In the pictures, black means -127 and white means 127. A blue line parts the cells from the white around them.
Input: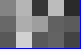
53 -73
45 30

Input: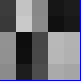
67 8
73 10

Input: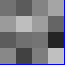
-36 4
62 30

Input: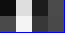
94 -99
116 -71

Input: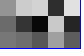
76 83
-75 -119

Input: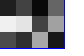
-61 -118
100 -61

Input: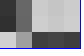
-24 75
-25 78

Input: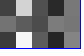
83 -47
-35 -51

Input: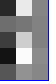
106 5
-9 2
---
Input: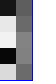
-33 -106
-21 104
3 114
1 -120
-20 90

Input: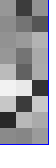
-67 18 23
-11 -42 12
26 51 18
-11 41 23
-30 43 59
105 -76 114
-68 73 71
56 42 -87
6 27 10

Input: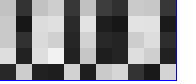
-76 66 78 -72 65 -66 -79 74 71 -72 66
-104 92 96 -85 99 -97 -104 99 98 -101 73
-78 90 80 -89 82 -87 -91 77 93 -82 73
-93 94 114 -93 70 -97 -91 94 79 -94 94
77 -94 -97 82 -97 74 86 -76 -102 84 -87

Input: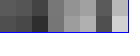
-42 -60 -8 19 33 -37 56 -37
-55 -81 -9 29 48 -48 81 -48

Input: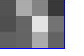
43 4 -71 -44
-26 99 -12 -48
-27 43 -28 -31

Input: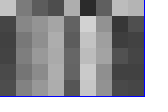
-4 -35 -50 46 -84 -32 60 52 68
7 20 37 -29 82 18 -72 -48 -58
-7 15 45 -35 67 31 -65 -61 -62
-1 25 42 -25 60 35 -46 -58 -60
-10 11 46 -27 74 15 -62 -62 -53
2 24 45 -42 71 18 -54 -57 -50

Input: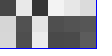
105 -74 115 103 91 -57
-46 100 -48 -44 -41 86
-49 108 -54 -53 -35 87

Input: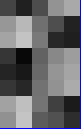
-95 -50 19 41 -59
56 -15 -49 -93 23
67 -6 -88 -96 36
-119 -29 8 29 -73
-103 -22 21 37 -91
-88 -13 18 43 -73
63 -11 -63 -100 34
68 -35 -46 -82 17
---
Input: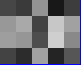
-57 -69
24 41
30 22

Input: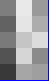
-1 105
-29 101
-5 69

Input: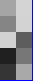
37 84
5 83
82 -34

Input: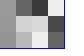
25 -26
24 83
19 57

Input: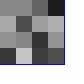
7 7
40 -50
18 6

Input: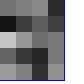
-13 -1
-107 -67
69 22

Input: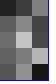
-93 -66
-33 8
-19 68
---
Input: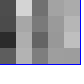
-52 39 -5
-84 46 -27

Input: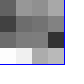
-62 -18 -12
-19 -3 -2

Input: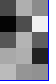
-123 -50 112
-40 52 -32

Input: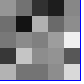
-16 -108 49
-7 11 0

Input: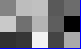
73 -15 52
-78 -73 114

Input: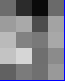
28 41 -51
58 2 -6

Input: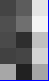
-48 -16 115
-53 -81 64
